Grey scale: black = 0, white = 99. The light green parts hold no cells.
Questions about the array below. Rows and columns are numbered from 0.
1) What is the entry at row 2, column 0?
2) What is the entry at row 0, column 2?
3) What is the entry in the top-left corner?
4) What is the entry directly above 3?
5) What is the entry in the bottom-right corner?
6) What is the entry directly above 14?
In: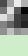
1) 86
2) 91
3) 29
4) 68
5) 62
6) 19
